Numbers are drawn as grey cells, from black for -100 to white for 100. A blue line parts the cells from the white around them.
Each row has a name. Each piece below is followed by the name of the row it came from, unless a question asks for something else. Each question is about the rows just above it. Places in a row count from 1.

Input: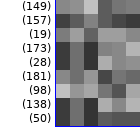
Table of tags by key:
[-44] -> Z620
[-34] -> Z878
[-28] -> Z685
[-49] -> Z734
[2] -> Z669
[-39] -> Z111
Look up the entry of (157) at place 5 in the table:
Z620
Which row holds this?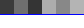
(138)
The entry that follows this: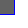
[24]

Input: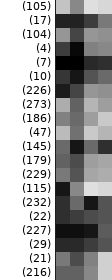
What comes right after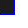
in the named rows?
[-46]
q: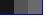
(10)
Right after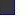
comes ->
[-83]

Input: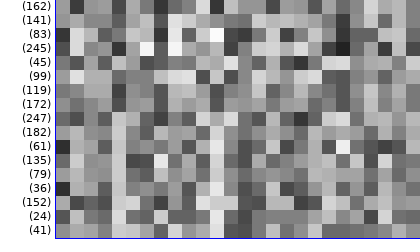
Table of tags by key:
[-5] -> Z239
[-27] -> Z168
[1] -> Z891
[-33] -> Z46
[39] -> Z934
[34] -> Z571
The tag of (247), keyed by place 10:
Z168
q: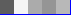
(245)
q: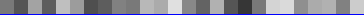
(45)
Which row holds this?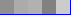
(45)

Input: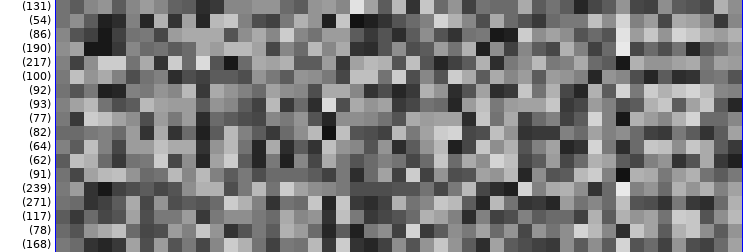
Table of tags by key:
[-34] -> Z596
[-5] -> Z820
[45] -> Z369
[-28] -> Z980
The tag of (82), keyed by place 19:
Z369
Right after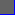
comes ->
[-28]

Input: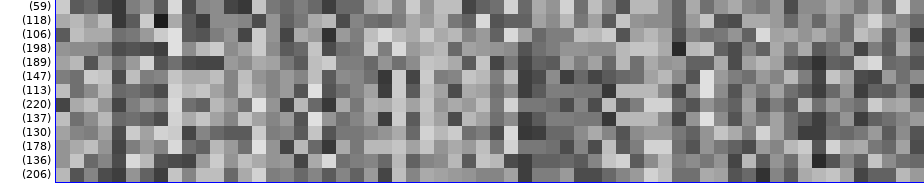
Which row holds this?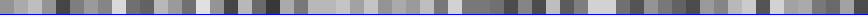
(178)
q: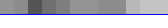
(198)
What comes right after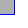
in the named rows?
[33]
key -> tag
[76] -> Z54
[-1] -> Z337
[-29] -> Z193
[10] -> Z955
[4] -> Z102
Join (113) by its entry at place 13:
Z102
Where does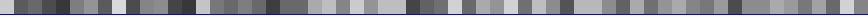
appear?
(59)

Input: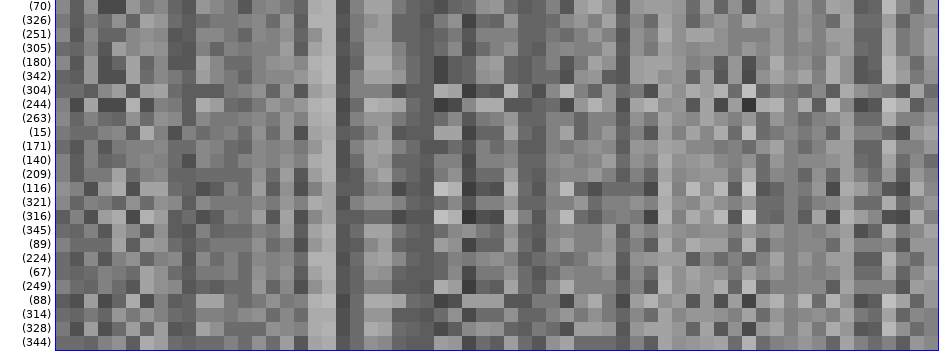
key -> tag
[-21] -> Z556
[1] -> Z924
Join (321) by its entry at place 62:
Z924
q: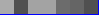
(116)
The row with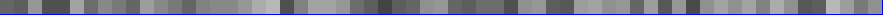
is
(342)
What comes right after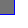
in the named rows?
[-21]

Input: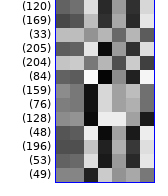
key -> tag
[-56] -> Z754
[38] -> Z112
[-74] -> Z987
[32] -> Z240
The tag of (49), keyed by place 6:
Z240
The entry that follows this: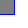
[-6]
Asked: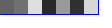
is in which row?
(120)
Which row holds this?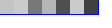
(204)
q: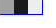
(48)

